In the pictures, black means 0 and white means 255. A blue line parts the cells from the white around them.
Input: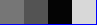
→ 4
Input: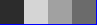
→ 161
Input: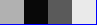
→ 90
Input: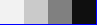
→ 128
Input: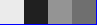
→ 148
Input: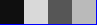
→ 86
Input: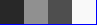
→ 78
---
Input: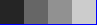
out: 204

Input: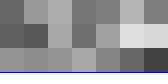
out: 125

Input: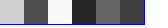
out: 63

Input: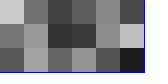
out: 74

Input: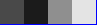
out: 228

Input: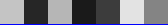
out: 132

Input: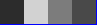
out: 73

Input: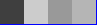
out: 181

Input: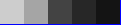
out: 20
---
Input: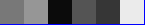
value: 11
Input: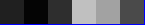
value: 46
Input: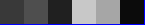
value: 32
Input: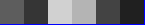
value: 209
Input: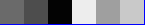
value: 3
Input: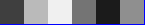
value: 240
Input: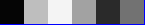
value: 244
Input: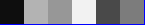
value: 151
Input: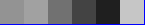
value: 113
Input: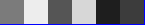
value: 85
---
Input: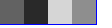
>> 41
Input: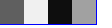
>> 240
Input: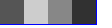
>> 205
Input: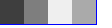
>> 126
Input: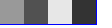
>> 81
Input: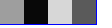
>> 8
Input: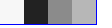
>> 34
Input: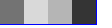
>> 217
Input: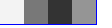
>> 120
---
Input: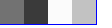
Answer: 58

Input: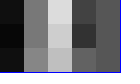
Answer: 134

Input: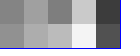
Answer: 173

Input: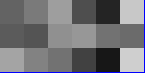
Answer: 130

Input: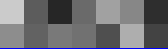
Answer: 98

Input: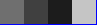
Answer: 64
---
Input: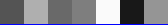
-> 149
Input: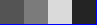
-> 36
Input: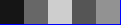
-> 146
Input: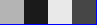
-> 70
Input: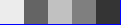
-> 52
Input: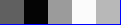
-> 184
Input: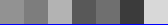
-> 216
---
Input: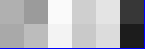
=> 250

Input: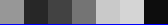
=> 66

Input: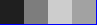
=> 205

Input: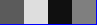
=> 16

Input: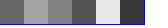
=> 130

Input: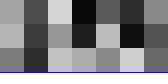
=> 213

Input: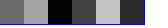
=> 2
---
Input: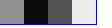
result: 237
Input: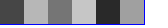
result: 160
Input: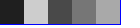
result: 169
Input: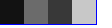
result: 200
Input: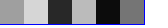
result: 117
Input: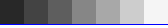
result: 245
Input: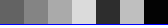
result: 3
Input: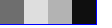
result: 15
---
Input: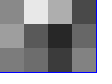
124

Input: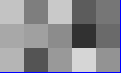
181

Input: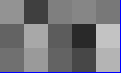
112

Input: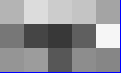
149

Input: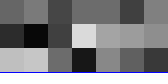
191

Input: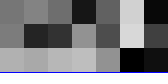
177

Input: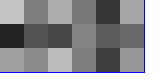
160

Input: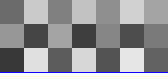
55
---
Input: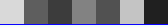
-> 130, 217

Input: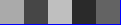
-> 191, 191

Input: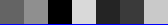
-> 217, 217

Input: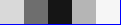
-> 21, 246

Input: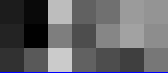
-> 77, 203

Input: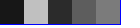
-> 43, 192
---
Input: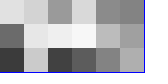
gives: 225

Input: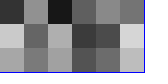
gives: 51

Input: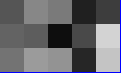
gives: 85

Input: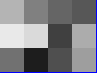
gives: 180

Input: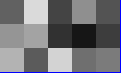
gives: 97

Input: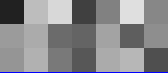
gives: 33

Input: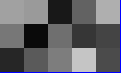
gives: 161

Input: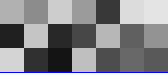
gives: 177

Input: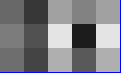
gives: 104

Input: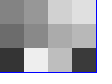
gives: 131
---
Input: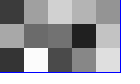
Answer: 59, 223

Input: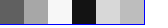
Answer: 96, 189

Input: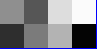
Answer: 143, 4

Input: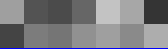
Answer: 159, 173

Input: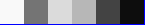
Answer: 249, 13

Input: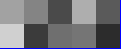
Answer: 162, 44

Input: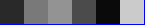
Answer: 41, 203
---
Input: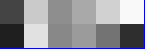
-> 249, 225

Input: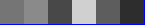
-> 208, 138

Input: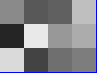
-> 233, 218

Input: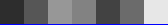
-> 231, 151

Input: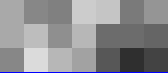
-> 219, 204

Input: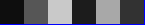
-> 201, 168
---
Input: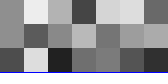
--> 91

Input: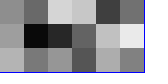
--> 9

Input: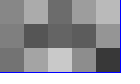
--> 85

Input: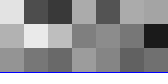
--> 234

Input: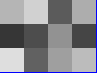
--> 77

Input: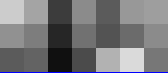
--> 125

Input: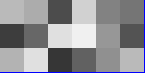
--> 103
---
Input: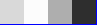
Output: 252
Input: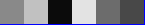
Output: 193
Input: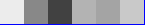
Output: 136
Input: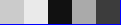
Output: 234
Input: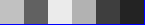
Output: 97
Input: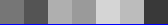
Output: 84
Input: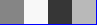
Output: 248
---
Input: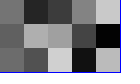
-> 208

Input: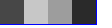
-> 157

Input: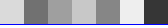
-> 159

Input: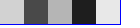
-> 181

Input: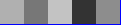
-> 195

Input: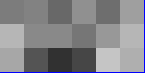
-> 49
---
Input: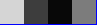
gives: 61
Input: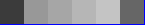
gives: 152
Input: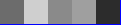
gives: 207
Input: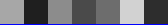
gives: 31
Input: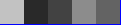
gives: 41
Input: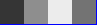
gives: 142
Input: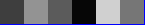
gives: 147
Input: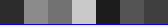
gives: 139
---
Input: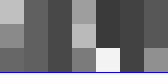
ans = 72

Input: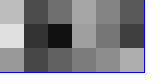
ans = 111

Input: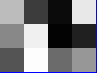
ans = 11

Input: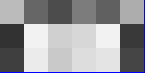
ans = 76

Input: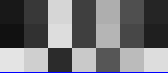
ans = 214

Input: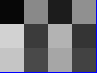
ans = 28
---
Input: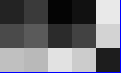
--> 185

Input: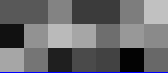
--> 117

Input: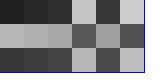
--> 61

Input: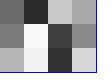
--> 242

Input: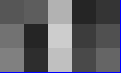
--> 45

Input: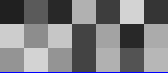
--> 211

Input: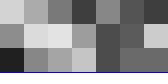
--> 135

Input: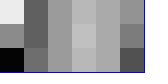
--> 110

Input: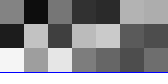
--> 158

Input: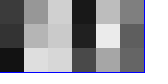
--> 222
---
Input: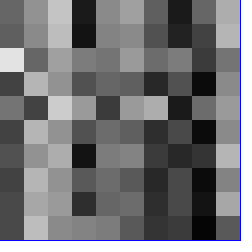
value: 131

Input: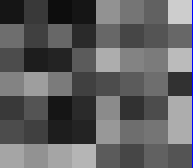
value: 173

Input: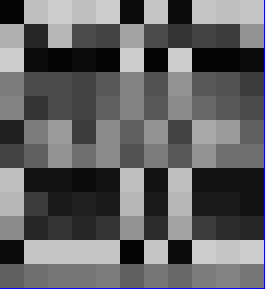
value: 38

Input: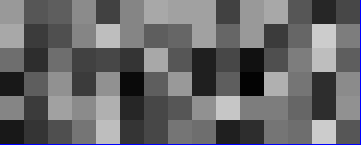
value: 139

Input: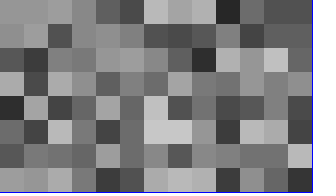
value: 68

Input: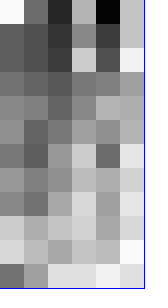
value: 215
